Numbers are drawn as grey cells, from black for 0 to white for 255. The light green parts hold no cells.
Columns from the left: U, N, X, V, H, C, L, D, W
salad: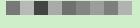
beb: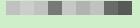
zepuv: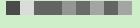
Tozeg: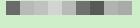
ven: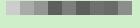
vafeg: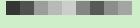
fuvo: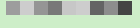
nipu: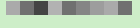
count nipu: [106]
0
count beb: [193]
3
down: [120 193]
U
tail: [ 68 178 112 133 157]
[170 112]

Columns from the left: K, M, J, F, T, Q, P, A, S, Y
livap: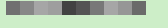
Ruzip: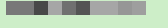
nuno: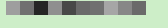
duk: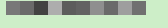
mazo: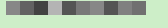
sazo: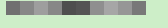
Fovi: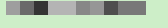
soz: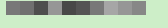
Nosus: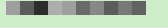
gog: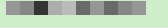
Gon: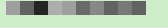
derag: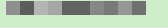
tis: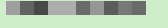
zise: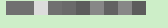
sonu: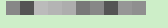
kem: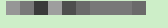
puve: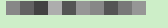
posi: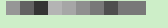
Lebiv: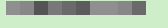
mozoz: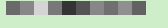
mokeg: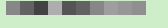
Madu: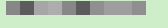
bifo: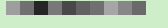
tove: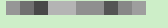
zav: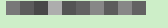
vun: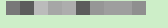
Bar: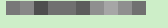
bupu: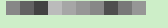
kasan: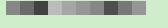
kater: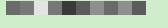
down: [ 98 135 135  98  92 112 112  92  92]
M
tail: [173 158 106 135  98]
[120  98]
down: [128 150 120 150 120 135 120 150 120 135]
S
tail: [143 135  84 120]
[106  92 143 143 135 106]
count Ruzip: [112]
1
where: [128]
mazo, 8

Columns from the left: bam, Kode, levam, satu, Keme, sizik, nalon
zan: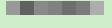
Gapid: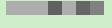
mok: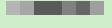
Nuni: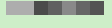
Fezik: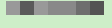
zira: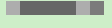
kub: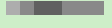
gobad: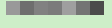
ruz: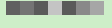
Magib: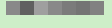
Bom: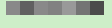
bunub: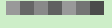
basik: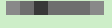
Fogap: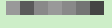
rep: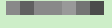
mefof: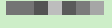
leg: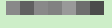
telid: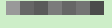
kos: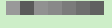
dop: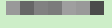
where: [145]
kos, 2
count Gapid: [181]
0
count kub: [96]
2
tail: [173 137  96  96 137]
[137 137]
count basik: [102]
0
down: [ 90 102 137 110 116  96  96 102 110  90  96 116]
Kode
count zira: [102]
4

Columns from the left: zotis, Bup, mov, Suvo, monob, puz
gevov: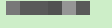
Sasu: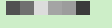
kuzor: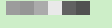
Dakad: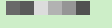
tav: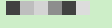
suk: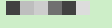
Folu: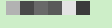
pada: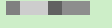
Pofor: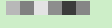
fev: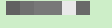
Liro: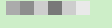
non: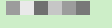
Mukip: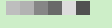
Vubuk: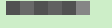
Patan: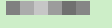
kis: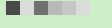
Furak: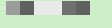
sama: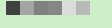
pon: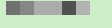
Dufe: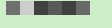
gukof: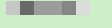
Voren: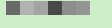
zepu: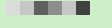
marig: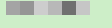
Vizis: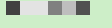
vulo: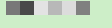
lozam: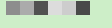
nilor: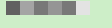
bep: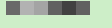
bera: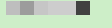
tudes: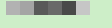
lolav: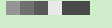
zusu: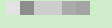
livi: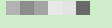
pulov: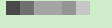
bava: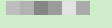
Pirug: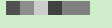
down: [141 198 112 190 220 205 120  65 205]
monob
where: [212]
tav, 2
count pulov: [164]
2
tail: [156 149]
[171 233  97  81]
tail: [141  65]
[220]
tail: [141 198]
[65]

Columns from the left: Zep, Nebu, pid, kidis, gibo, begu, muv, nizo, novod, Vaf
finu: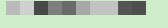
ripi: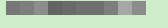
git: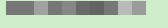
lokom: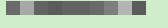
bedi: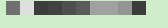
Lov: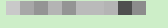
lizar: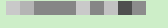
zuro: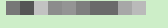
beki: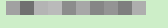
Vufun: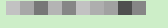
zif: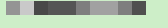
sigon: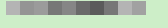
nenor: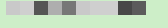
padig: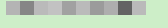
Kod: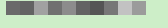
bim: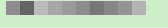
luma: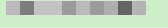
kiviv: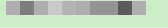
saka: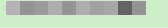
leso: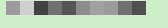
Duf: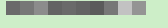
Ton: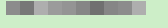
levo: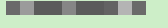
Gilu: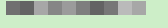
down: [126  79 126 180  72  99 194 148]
novod
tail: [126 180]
[91]
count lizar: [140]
1
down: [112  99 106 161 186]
muv
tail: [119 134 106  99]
[119 186 155]
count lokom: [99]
3
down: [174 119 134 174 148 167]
nizo

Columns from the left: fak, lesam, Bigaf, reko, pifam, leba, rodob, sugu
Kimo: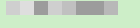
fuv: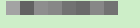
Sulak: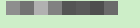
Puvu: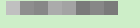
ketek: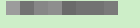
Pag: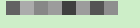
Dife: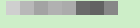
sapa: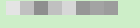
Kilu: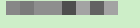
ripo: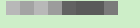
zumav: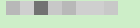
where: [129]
Sulak, 3
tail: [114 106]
[135 114]
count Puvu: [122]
2
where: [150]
sapa, 5
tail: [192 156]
[156 184]

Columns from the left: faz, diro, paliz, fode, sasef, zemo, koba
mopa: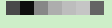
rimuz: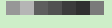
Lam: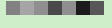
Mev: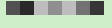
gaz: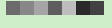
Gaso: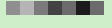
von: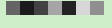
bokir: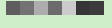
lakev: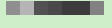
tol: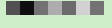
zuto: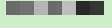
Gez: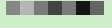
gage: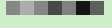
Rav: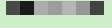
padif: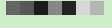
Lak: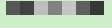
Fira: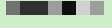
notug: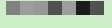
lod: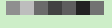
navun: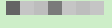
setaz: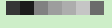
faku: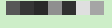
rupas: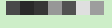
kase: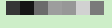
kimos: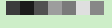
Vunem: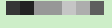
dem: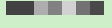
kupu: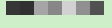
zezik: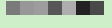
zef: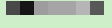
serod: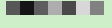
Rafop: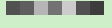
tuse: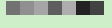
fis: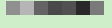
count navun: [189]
2
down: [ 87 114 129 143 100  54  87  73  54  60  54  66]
faz

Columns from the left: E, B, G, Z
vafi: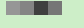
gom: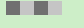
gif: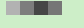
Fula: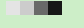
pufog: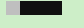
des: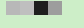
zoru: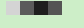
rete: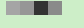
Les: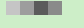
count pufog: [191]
1
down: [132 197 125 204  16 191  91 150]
B
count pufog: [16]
3
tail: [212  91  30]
[84]
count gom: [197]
2

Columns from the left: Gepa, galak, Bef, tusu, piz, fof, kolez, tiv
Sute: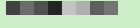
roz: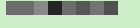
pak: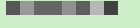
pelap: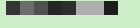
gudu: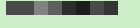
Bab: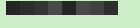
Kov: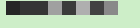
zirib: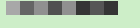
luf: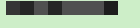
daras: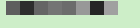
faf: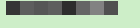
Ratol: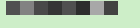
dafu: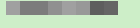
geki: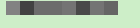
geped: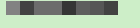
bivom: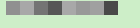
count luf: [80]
4
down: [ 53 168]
piz
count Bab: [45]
2
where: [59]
Kov, 4
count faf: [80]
1
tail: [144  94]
[183  66]

